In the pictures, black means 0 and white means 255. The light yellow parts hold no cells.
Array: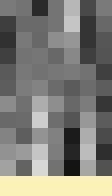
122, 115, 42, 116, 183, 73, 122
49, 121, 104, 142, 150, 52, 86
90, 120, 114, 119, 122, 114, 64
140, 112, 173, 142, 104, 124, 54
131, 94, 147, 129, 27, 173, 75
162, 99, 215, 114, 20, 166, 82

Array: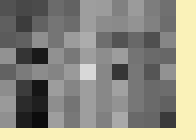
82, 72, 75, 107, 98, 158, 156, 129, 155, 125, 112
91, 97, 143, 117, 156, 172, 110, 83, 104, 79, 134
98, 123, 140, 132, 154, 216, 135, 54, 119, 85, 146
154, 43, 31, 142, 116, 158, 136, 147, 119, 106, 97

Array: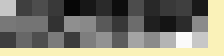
199, 63, 77, 57, 6, 23, 42, 13, 76, 40, 57, 63, 25
62, 103, 78, 123, 60, 126, 146, 92, 164, 138, 180, 250, 199

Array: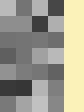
186, 116, 179, 71
114, 116, 119, 110
146, 124, 118, 98
121, 164, 193, 135

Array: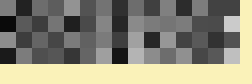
126, 34, 109, 93, 147, 83, 115, 48, 109, 64, 128, 44, 125, 66, 66
141, 61, 101, 70, 123, 97, 123, 63, 161, 38, 151, 67, 89, 50, 82

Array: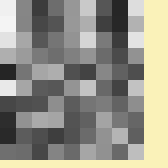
240, 134, 60, 109, 151, 201, 86, 38, 221
226, 167, 87, 117, 147, 213, 122, 60, 227
37, 117, 166, 174, 80, 67, 135, 97, 78
71, 78, 81, 142, 92, 117, 124, 99, 142
41, 92, 78, 62, 81, 107, 146, 180, 95

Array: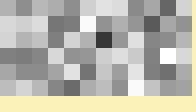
178, 142, 184, 174, 142, 208, 226, 219, 137, 166, 102, 210
211, 179, 192, 126, 209, 178, 54, 152, 222, 133, 140, 181
165, 139, 139, 163, 225, 116, 198, 158, 227, 127, 112, 168

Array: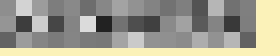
142, 211, 156, 125, 137, 109, 135, 163, 146, 131, 114, 127, 83, 182, 113, 127
99, 156, 133, 123, 133, 122, 120, 164, 202, 146, 144, 139, 173, 146, 182, 98
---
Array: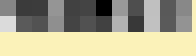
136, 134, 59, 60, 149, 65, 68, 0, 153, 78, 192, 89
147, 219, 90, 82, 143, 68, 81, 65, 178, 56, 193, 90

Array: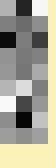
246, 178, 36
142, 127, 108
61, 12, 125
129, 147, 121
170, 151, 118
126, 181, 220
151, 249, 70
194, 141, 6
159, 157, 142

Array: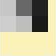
33, 198, 104
26, 206, 190

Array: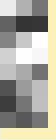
117, 235, 177
54, 98, 52
254, 132, 200
247, 209, 254
114, 194, 170
190, 83, 155
191, 61, 117
117, 106, 88

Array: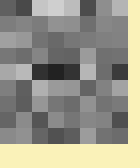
180, 96, 73, 197, 207, 188, 76, 142
131, 125, 132, 124, 146, 143, 111, 135
130, 160, 152, 115, 105, 119, 123, 128
114, 119, 109, 133, 101, 99, 155, 112
59, 168, 185, 49, 34, 51, 182, 109
163, 127, 95, 176, 154, 150, 100, 130
122, 113, 93, 150, 118, 108, 146, 115
79, 101, 139, 85, 139, 118, 135, 131
108, 138, 145, 101, 81, 93, 156, 114

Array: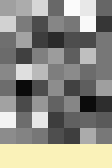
102, 160, 172, 214, 104, 251, 232
54, 210, 123, 75, 134, 119, 249
119, 111, 163, 61, 42, 77, 74
119, 107, 64, 128, 156, 94, 191
119, 136, 223, 186, 126, 139, 108
159, 109, 10, 77, 141, 65, 94
45, 162, 74, 151, 98, 134, 11
90, 243, 109, 231, 61, 96, 101
120, 140, 131, 119, 78, 62, 171

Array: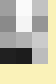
194, 159, 250
149, 138, 244
203, 165, 177
188, 32, 28
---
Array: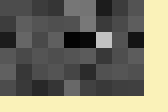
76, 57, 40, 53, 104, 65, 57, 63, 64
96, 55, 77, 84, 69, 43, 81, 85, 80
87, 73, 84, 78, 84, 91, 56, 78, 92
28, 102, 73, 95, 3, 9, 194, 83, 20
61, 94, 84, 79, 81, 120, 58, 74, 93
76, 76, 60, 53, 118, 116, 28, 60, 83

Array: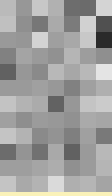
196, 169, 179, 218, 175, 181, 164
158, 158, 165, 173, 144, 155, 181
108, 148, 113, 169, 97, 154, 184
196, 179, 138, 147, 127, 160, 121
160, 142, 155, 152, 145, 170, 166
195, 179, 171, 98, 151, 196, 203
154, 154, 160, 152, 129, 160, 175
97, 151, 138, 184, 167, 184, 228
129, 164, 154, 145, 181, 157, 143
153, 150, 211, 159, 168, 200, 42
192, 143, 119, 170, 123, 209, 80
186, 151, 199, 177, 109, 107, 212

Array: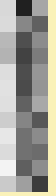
202, 159, 60
243, 95, 141
219, 113, 108
231, 113, 139
205, 133, 87
223, 97, 168
225, 75, 148
221, 77, 150
179, 66, 124
184, 79, 140
218, 135, 96
216, 32, 166

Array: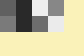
122, 41, 109, 235
96, 41, 238, 135

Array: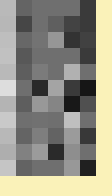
197, 99, 111, 111, 152, 32
174, 129, 155, 42, 142, 111
184, 100, 126, 99, 155, 56
201, 111, 113, 111, 191, 111
180, 94, 152, 133, 24, 80
221, 111, 41, 164, 58, 22
185, 94, 123, 111, 177, 111
193, 88, 111, 111, 111, 58
190, 103, 115, 150, 51, 65
183, 70, 111, 95, 67, 58
185, 100, 111, 111, 111, 58

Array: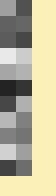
67, 110
208, 159
127, 115
183, 128
70, 176
36, 51
166, 178
233, 203
93, 72
97, 101
159, 81

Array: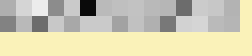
130, 185, 108, 200, 168, 202, 202, 162, 193, 176, 120, 210, 213, 186, 181
175, 213, 236, 140, 202, 10, 186, 191, 194, 185, 182, 108, 203, 199, 179

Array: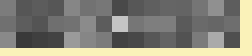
137, 57, 63, 67, 154, 134, 123, 66, 72, 87, 100, 82, 123, 170, 79
112, 93, 84, 111, 114, 139, 92, 196, 118, 126, 126, 90, 106, 102, 110
124, 86, 92, 86, 134, 114, 119, 73, 87, 95, 101, 100, 117, 144, 93
